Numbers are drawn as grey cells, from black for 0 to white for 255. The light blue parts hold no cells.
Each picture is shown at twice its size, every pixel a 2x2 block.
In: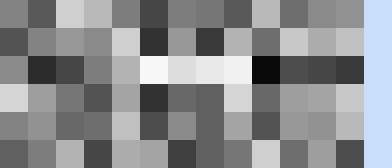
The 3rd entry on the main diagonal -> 70
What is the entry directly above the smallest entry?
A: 110
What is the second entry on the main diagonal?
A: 131
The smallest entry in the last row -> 63
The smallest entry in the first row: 70
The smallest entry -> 10
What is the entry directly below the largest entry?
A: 50
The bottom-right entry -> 77
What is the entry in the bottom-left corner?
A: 96
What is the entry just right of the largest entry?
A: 221
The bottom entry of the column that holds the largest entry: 164
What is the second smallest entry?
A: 44
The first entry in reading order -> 131
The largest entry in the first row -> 207
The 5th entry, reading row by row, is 125
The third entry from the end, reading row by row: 110
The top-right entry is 146
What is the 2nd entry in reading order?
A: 89
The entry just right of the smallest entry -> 77

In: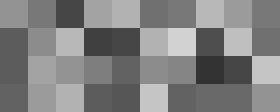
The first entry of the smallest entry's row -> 92
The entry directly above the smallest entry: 78
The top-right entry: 120
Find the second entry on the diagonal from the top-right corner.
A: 191
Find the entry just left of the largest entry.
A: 178
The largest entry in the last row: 197
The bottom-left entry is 98
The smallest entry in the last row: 86
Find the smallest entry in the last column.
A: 112
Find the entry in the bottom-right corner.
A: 147
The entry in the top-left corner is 147
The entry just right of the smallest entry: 70
